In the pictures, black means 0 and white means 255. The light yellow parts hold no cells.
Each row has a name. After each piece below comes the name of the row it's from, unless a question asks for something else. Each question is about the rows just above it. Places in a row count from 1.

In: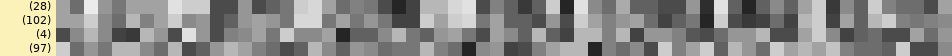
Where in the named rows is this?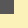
(4), 46
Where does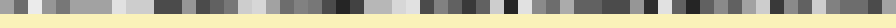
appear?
(28)
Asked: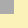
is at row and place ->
(28), 41
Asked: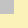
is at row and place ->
(97), 56
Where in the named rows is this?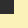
(28), 47

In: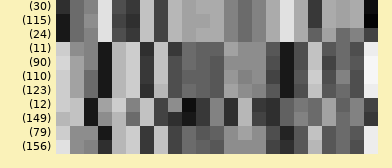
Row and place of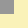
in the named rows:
(110), 13
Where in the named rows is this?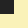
(79), 17
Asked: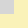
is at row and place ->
(90), 1
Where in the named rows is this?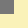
(12), 18

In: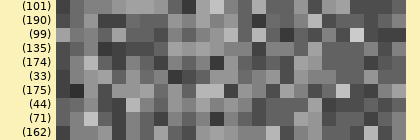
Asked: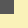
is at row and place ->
(174), 24
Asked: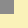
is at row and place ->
(44), 3
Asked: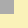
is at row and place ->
(101), 15
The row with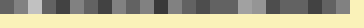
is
(71)
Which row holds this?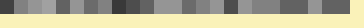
(33)
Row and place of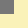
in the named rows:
(99), 2

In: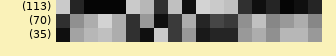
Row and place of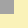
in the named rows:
(35), 2
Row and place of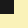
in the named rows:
(35), 11

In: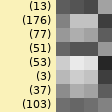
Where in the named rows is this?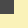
(13), 3
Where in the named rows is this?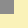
(37), 1

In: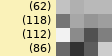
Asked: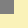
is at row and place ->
(112), 4
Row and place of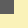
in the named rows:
(86), 3
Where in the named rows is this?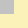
(62), 1

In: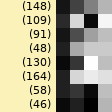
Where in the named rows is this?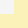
(109), 4
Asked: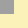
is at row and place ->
(91), 3
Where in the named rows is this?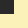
(109), 1
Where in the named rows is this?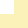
(130), 3
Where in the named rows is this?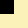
(46), 3
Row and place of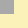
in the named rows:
(48), 2
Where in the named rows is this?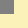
(148), 3

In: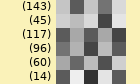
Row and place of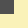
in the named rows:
(60), 4
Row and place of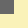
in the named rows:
(60), 2
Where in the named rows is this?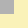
(96), 2
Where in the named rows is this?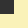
(14), 3
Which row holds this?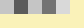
(143)
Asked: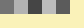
(96)

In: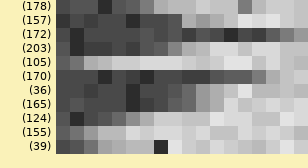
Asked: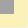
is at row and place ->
(39), 4
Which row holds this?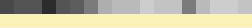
(178)
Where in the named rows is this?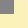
(203), 9
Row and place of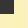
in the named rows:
(157), 1

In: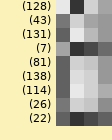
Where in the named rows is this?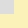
(138), 2
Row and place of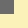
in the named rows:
(7), 4
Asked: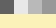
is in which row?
(131)
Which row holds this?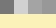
(43)
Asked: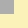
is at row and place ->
(114), 4
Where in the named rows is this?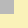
(131), 3

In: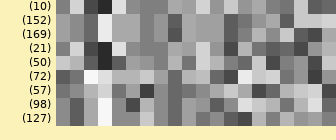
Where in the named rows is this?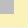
(72), 11
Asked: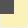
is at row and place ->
(169), 9

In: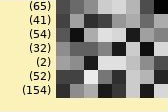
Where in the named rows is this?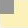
(41), 5
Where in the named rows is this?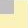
(2), 6
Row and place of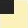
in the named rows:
(52), 8
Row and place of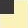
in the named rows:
(154), 5
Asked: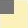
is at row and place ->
(52), 4
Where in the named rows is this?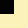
(65), 8
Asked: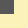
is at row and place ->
(54), 1

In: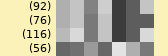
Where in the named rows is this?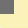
(56), 2
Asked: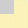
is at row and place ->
(92), 4
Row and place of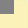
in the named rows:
(92), 3

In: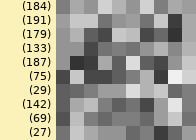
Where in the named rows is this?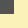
(69), 1
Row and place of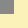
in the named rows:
(133), 9

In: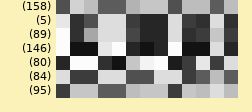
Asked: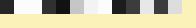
(80)
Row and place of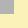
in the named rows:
(158), 6
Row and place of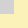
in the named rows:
(158), 2
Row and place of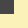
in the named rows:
(89), 6
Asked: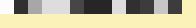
(89)
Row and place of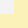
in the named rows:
(80), 7
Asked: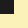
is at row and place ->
(80), 9

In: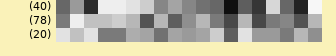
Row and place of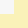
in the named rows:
(40), 19
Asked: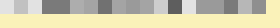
(20)
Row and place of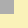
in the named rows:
(20), 6
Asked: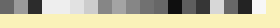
(40)
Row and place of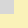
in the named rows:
(40), 16

